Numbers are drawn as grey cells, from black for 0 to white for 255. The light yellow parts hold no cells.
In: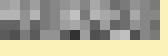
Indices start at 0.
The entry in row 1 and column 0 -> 180
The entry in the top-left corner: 158
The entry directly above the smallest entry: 168
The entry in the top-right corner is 122
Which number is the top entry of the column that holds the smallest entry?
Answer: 158
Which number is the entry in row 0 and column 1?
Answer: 168
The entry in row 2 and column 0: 100
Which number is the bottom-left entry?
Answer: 91

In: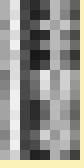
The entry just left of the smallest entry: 86
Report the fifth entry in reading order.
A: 86
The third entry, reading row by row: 64
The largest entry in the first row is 229
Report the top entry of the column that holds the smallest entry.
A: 44
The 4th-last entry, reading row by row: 44
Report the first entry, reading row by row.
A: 175
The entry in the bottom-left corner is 175
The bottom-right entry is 64
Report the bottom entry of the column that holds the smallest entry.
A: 33
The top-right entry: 98
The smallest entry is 24
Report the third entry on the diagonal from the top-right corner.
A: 163
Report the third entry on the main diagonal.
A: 64
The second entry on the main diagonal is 219
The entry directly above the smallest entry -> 54
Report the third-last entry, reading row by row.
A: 175
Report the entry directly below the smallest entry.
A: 33
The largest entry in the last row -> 208
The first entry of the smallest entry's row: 163
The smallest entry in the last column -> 54
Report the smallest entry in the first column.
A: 120

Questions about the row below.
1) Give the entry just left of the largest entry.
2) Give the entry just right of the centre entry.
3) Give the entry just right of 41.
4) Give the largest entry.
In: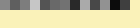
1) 125
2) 41
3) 170
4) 198

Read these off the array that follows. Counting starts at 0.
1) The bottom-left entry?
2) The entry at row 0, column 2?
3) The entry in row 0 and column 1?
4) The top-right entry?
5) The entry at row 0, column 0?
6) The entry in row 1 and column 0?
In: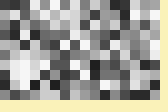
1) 137
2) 84
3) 54
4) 165
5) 63
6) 175

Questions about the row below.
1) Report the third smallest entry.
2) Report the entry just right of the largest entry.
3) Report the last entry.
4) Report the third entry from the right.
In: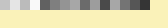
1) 86
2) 97
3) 53
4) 116

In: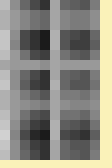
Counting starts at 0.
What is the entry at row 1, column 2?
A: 133
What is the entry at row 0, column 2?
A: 103
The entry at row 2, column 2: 133
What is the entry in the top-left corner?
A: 188
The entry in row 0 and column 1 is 142
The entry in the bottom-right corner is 123
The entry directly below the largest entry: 197
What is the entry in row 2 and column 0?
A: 176
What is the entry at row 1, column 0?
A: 176
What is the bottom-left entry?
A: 188
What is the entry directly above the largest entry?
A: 197
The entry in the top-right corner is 123
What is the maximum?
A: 209
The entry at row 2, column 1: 153
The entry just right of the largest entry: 133

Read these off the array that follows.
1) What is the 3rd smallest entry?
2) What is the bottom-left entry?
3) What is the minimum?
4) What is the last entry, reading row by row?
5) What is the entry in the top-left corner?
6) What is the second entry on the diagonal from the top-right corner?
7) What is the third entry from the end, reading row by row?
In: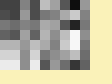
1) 54
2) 235
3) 14
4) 98
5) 66
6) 202
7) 109
